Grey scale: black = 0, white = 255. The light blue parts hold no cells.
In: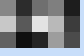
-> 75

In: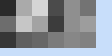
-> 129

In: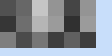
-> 61

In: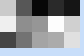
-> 224

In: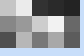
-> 92

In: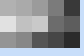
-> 43

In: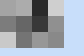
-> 137

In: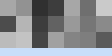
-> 90
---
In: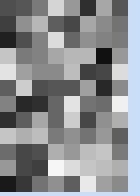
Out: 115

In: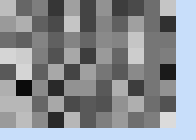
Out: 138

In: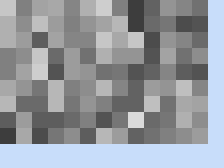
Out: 76

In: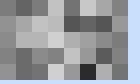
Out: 115

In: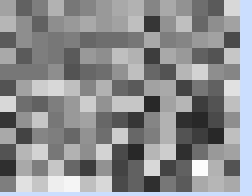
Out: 198
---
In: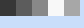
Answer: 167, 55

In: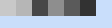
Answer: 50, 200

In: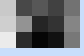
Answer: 114, 235

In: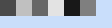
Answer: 127, 74

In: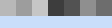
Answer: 109, 184

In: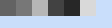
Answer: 217, 99

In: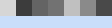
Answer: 73, 214

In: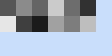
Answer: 49, 230

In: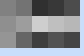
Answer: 76, 149

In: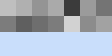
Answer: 116, 124
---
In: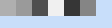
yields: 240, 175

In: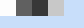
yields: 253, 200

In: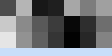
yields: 229, 201

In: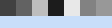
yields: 232, 189

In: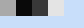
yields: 228, 169

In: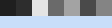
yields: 228, 163

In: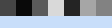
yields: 217, 166

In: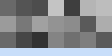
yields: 196, 189

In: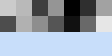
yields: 230, 203

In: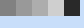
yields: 207, 173
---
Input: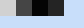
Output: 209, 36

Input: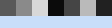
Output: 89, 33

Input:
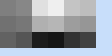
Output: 127, 65

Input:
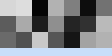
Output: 215, 178

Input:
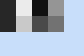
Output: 39, 114

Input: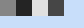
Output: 133, 70

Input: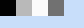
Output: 2, 113

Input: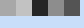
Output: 168, 84
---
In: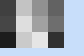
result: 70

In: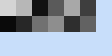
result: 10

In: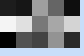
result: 244

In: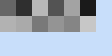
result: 178

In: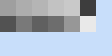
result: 82

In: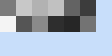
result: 244
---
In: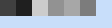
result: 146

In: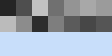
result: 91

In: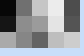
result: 99

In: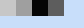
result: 159

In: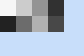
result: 108

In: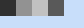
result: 146

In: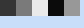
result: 234

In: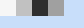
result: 193
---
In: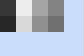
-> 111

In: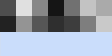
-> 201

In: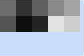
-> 206

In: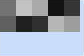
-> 157

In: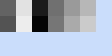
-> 202

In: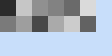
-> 98

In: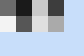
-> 170
